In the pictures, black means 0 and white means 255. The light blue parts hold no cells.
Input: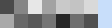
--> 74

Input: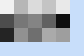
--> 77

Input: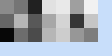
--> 102

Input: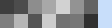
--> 62

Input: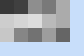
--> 205

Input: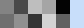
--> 131

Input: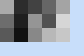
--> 109

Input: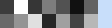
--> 60
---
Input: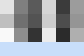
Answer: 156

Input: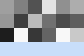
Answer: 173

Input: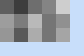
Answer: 206

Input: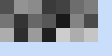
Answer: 125

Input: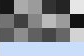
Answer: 230

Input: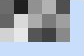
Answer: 79
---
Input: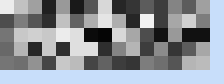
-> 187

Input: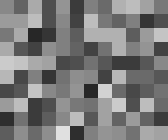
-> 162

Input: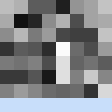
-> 216

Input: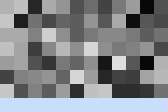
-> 114

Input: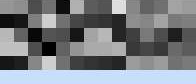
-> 121

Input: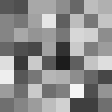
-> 111

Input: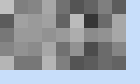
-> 99

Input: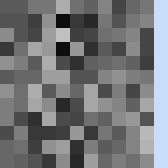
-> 139
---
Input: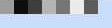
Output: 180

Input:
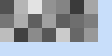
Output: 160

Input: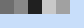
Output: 32

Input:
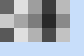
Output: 124

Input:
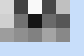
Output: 21

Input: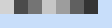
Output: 198

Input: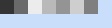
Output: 185

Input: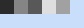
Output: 88
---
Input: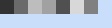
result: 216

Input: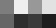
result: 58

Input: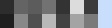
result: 164

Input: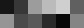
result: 8

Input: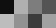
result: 59

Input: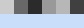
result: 183

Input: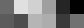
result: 58

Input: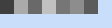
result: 141
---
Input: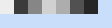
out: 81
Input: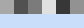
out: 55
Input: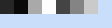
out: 132
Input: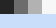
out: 178
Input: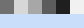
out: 31
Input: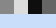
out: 14
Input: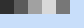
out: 216
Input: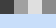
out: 223
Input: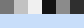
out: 139
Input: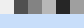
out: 38
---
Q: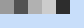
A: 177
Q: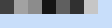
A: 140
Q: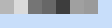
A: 117
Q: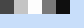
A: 253
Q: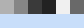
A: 58
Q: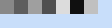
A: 159
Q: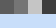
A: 197
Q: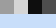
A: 14
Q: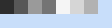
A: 154
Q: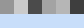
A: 75
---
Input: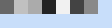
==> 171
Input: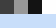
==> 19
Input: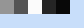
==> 251
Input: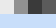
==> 58
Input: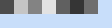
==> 131
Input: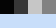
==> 198
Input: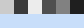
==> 236
